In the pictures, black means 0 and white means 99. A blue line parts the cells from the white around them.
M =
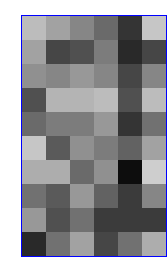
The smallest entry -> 5
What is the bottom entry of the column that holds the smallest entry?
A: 44
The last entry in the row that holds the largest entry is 80
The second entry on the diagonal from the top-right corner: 16
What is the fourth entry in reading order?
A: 41
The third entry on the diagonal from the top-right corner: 52
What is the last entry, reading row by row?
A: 67
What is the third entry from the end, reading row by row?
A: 27
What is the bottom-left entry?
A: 16
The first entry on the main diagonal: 73
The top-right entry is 77
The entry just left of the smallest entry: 56
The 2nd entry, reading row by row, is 63
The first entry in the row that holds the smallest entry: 67
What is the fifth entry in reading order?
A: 20
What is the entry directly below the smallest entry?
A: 23

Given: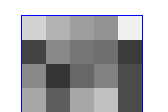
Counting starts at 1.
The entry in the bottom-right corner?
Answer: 29
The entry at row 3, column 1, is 53
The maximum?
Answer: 93
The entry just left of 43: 46
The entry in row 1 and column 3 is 61
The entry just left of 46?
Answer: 53

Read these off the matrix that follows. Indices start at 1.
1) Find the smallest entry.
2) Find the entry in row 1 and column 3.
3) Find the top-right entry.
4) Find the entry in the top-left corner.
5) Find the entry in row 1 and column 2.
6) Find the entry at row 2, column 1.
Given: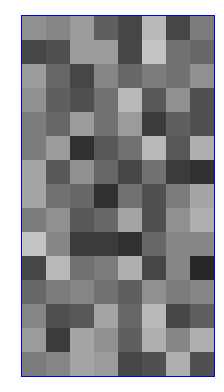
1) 15
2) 60
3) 48
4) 56
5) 52
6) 27
